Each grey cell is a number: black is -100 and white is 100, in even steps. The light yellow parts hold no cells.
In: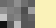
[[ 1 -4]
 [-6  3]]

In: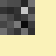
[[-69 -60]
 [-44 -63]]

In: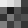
[[-80 -38]
 [ -4 -47]]

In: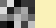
[[-75  -6]
 [ -6  47]]

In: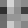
[[40 11]
 [18 18]]

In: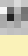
[[-19  43]
 [-74  19]]

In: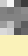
[[-7  1]
 [ 3  3]]

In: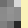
[[15 10]
 [14 10]]
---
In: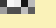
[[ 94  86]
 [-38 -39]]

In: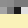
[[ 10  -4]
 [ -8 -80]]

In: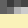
[[-54 -31]
 [-14  42]]

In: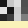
[[ 56  74]
 [-82  60]]

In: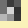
[[-54 -30]
 [ 67 -61]]

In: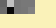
[[ 52  -8]
 [-94  -8]]

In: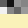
[[-85  17]
 [  6 -21]]
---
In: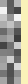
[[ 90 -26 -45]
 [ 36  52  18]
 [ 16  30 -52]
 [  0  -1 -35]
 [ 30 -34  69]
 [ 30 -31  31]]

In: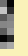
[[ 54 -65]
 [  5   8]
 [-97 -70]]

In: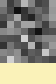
[[-12 -43 -87 -61 -29 -15 -32  19]
 [-57  26 -19  28  28 -14 -49  -3]
 [-34 -37 -40  63 -35 -12   6   7]
 [  6  -2  12 -51 -26 -34  57   1]]

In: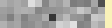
[[25 20 35 38 35  5 13 15 18 24 33 56 43  9 33]
 [39 25 30  8 12 22 11 22 65 58 76  3  8 46 33]]

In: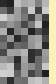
[[-14 -50  25 -16  58 -49  61]
 [ -1  17   0 -43  -4  54 -74]
 [-27  18 -69 -36  19  29 -42]
 [-42  28  25  42 -64 -53  22]
 [ 46  57 -51  20   9 -15  55]
 [ -7 -65 -11 -15  48  56  37]]

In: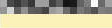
[[ 17  65 -25  14 -27 -30 -47  21  32 -16 -47  -6 -17 -35  -1  -6]]
